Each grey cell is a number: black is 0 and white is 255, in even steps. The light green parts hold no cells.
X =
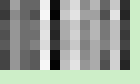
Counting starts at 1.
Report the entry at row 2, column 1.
57
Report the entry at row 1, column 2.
161
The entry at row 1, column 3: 102
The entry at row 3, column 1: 90
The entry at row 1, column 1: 68
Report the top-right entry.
47
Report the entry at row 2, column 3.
102
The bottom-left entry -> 68
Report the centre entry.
171
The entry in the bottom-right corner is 37
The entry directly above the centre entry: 171

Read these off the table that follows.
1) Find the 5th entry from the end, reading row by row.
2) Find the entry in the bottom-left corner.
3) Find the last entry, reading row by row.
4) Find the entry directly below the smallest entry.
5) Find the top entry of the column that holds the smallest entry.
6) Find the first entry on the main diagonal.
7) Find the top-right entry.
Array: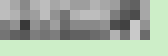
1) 116
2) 116
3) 107
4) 88
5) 137
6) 189
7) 167

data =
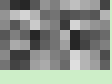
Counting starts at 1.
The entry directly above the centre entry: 127
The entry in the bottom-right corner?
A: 96
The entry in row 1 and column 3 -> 38
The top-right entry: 67
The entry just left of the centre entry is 86
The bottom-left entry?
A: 115
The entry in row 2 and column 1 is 148
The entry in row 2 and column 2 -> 191
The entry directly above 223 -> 212
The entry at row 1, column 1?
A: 106
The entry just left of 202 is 137
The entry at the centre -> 115
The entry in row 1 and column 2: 47
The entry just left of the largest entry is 106
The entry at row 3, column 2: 86
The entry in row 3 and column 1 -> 137
